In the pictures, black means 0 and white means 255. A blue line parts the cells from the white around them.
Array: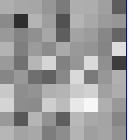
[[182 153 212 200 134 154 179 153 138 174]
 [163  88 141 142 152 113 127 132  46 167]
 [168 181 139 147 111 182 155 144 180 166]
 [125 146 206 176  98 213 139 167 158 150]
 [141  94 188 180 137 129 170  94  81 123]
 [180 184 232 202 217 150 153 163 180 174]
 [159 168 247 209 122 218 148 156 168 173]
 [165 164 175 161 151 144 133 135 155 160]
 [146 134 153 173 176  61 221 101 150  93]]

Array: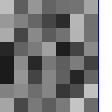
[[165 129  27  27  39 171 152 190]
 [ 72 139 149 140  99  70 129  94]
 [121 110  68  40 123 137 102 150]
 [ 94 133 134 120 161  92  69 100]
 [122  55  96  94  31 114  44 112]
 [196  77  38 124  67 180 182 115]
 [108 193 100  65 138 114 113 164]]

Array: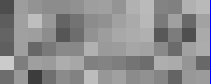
[[109 203  95 100  93  77]
 [152 126 159 160 160 157]
 [ 60 159 103 158 190 147]
 [112 155 121 141 152 140]
 [139 173 137  86 100 140]
 [130 167 136 109 115 145]
 [188 128 177 146 140 158]
 [151 131 154 157 145 160]
 [160 126 156 168 161 148]
 [139 116 166 172 170 177]
 [145 109 163 176 184 186]
 [133 174 137  88 122 131]
 [100 171 107 124 160 128]
 [152 149 161  79 105 177]
 [155 104 172 170 162 185]]

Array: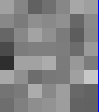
[[110 116 169  46  74 102 136 161]
 [128 122 144 162 124 136 123 133]
 [142 172 109 162 127 163 143  97]
 [147 137 120 172 127 144 137 112]
 [157 158 122 123 125 123 144 135]
 [ 99 104 160 152 108  93 103 167]
 [ 98  99 199 124 154 136 138 159]]

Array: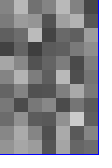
[[148 135 108 120 100 132 166  66  95 123 132]
 [166 171 145  75 131 179 136 100 109 155 184]
 [156 133  92 120  81 125  82  62 187 149 113]
 [ 84  79  89 136  83  94 100  91  68  82 132]
 [165 170 145  75 127 185 125  95 105 160 185]
 [102  89 203 117 169  78  74 122  95 178 130]
 [109 133  95  90 121 116 126 142 157  86  70]]

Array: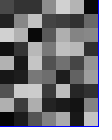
[[  6 176  82  23 178  16 209  34  73]
 [ 28  61 202  29  24  53 178 135  51]
 [ 84 174 204 120 197 184   9 194  51]
 [130  35  59 110  81 121  89  68 142]
 [171  26 190  29 113 191 175  62 209]
 [ 24  19  38  98  69 184 132  49 180]
 [196 131  49 158 149  48 136 104   8]]

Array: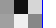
[[160 152]
 [239  16]
 [135 214]]

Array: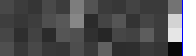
[[ 79  70  62  72]
 [ 56  46  55  60]
 [ 72  66  61  53]
 [ 56  43  79  73]
 [ 54  85  88  60]
 [ 77  80 135 125]
 [ 58  48  43  83]
 [ 97  38  68  59]
 [ 45  70  85  55]
 [ 46  66  51  67]
 [ 58  93  69  58]
 [ 53  61  61  58]
 [  8 230 211 115]]

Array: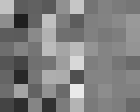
[[ 68 109 101  85 110  92 141 195]
 [ 46 164  40  69 132  91  31  92]
 [133  98 118 112 117 138  99  97]
 [ 50 146 174 116 188 178 192  89]
 [124 106 172 158 165 111 125 145]
 [180 233  79 216 187 110  92 198]
 [122 127 132 126 148 129 128 116]
 [131 141 132 132 132 121 131 130]
 [126 129 128 118 137 126 138 123]
 [105 129 136 106 148 151 153 118]]
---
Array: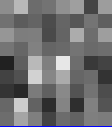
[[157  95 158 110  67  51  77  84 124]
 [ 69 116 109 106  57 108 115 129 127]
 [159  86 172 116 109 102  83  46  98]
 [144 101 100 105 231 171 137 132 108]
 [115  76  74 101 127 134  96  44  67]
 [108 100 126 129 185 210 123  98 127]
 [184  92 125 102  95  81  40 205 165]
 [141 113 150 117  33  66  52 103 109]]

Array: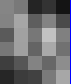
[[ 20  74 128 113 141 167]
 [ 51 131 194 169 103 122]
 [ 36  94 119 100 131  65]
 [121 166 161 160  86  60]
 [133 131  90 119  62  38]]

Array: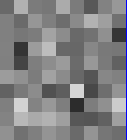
[[152 113  53 119  97 129 148 204 160 110]
 [130 159 144 121 122 135 110 144  97 118]
 [ 88 178 114 135 152  85  72 125  85 148]
 [123 138 105 103 107 104 213  44  87 106]
 [171 109 140 104 155 139  94 126 159 134]
 [119 127 163 189 141 162  81 152 178 148]
 [123 150 124 156 126 124 140 131 170 127]
 [177 106 119  52  68 145 122 211 184 113]
 [105 128 128 129 128 156  98 127 131 145]]

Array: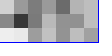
[[190 190 161]
 [180 145 190]
 [107 146 147]
 [154 185 193]
 [124 122 157]
 [154  55 233]
 [209 136 238]]

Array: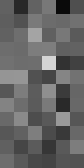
[[ 79 113  90  98  65 114 102 104  86 104 125  82]
 [ 10 105 120  96  50 133  59  41 153  57  89  84]
 [120 108  96 126 212  69 143 122  89  75  54  68]
 [ 98 122 164 125 110  81  92  91  77 126  91  72]
 [ 40  82 110 107 109 150 125 109 138  97  70  89]
 [ 97  94  97 109 113 149  87 131 105  87  96 109]]

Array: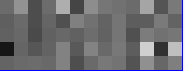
[[121  99 118 191 127]
 [ 84 122 113  49 103]
 [165  93 124 207 144]
 [107  93  80  93  83]
 [113 117 117 120 115]
 [118  99  98 105 120]
 [141 113 109 131 106]
 [ 69 128  97  89  78]
 [174  80 104 130 130]
 [108 101  97  99 105]
 [ 77  77  74  86 108]
 [146 106 104 101 106]
 [107  95  97  22 100]]
